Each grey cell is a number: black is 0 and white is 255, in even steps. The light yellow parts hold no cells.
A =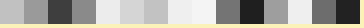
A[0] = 193
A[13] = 109
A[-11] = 236
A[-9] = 194

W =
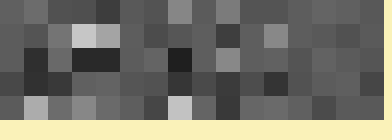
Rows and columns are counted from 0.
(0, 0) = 96
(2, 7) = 31
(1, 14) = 81
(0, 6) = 83
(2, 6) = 100
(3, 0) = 72
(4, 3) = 135
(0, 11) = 84
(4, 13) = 75
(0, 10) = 84
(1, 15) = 90
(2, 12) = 84
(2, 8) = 94
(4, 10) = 102
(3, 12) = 82
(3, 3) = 96
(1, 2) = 116
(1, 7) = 86
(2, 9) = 136
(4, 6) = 70
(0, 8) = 91
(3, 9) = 59

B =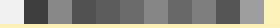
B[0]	240
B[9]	84
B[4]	92
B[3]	82

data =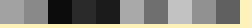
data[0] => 160
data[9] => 96
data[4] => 27
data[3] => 40

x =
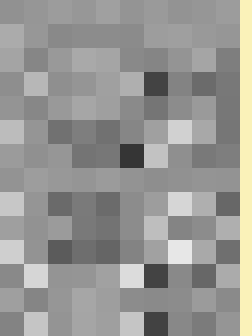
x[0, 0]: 145
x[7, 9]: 147
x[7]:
[147, 157, 152, 149, 155, 147, 142, 145, 148, 147]
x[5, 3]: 126
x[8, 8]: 175
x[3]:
[142, 183, 143, 149, 160, 175, 67, 131, 107, 120]
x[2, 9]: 126
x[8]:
[199, 149, 106, 122, 107, 140, 157, 214, 175, 103]
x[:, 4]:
[160, 140, 165, 160, 159, 113, 119, 155, 107, 115, 101, 161, 158, 159]
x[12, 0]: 159
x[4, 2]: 153
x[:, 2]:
[156, 137, 153, 143, 153, 113, 150, 152, 106, 155, 91, 148, 150, 148]
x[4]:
[148, 135, 153, 166, 159, 138, 117, 140, 154, 119]
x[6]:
[155, 144, 150, 116, 119, 53, 194, 143, 121, 126]
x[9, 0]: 159
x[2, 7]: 148
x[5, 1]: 149
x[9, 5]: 140
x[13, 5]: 197
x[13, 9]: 149
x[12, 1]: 133
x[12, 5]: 140

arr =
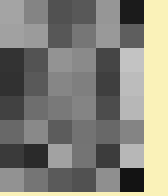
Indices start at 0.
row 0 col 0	164
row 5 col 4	104
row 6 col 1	42
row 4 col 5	183
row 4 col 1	110
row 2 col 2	147
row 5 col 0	104
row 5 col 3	115
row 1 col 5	94
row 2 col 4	69
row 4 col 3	132
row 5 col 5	132
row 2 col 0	51
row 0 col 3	88
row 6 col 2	162
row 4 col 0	65
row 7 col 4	143

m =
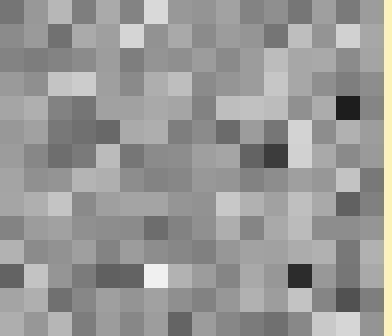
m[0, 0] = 117
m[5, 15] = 157
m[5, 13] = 141
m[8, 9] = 199
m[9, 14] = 141
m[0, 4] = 171
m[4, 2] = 130
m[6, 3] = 122
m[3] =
[154, 143, 196, 205, 159, 137, 173, 190, 140, 149, 155, 198, 167, 143, 127, 141]
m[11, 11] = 151
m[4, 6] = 168
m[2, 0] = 132
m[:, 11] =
[142, 117, 188, 198, 188, 118, 59, 141, 161, 168, 161, 151, 158, 111]
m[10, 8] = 128
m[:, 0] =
[117, 139, 132, 154, 166, 152, 156, 164, 165, 131, 178, 98, 164, 173]
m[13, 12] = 136
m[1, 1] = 154
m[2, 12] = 167
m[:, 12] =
[119, 190, 167, 167, 145, 211, 209, 159, 192, 187, 172, 43, 194, 136]
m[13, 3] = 125
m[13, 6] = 158
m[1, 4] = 159
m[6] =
[156, 134, 110, 122, 187, 118, 139, 141, 159, 165, 99, 59, 209, 169, 137, 154]
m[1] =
[139, 154, 113, 170, 159, 213, 146, 169, 139, 156, 149, 117, 190, 147, 209, 167]
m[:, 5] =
[132, 213, 127, 137, 160, 170, 118, 141, 163, 140, 155, 99, 147, 135]
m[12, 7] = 142
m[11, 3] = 123
